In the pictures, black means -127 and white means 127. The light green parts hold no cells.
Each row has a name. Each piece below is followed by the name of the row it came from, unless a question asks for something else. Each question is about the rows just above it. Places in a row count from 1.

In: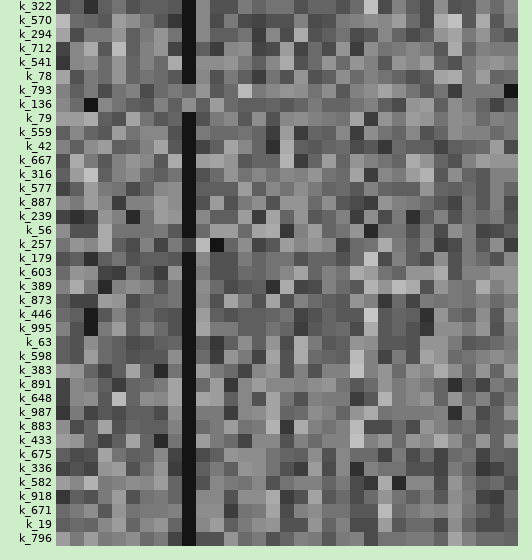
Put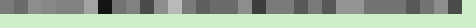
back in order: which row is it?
k_671
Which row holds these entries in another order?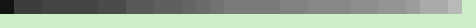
k_712
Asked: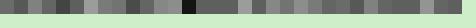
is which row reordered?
k_577
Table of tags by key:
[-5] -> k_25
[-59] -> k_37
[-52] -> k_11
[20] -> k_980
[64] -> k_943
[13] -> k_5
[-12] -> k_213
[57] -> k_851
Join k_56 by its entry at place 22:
k_980

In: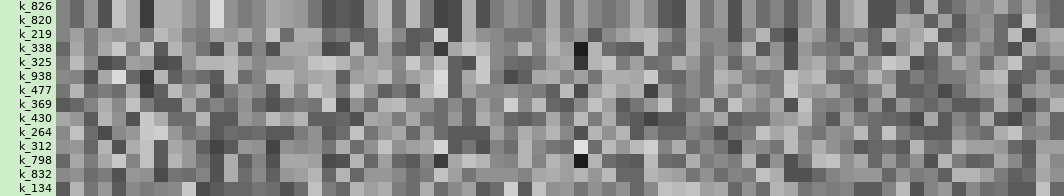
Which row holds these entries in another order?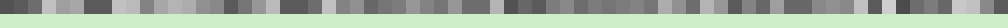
k_264
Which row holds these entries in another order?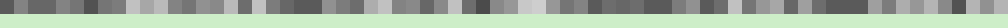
k_264
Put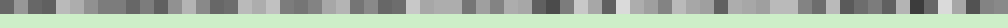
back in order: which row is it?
k_938

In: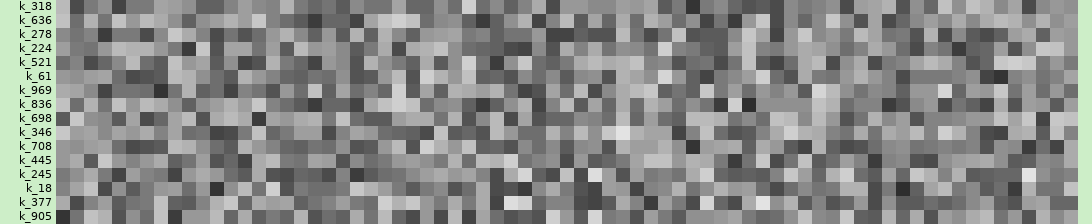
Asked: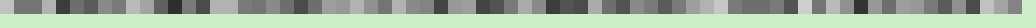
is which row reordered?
k_18
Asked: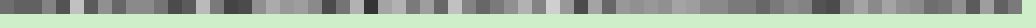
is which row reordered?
k_318
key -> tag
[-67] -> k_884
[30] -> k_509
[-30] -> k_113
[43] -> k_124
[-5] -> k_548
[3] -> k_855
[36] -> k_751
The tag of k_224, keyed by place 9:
k_548
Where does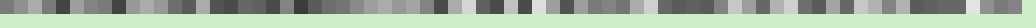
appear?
k_245
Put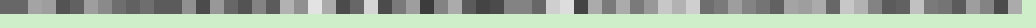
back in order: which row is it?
k_377
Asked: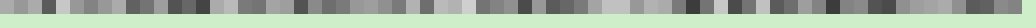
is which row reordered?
k_445

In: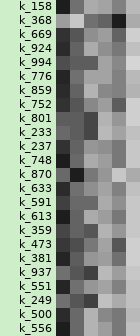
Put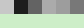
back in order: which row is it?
k_613
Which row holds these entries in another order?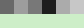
k_748

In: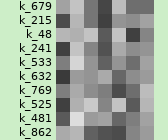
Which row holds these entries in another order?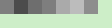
k_769
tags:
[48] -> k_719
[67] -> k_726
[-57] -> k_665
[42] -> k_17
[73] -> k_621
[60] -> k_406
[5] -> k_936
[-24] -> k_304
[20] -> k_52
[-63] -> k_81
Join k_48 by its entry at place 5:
k_726
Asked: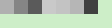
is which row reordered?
k_525
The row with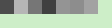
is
k_215

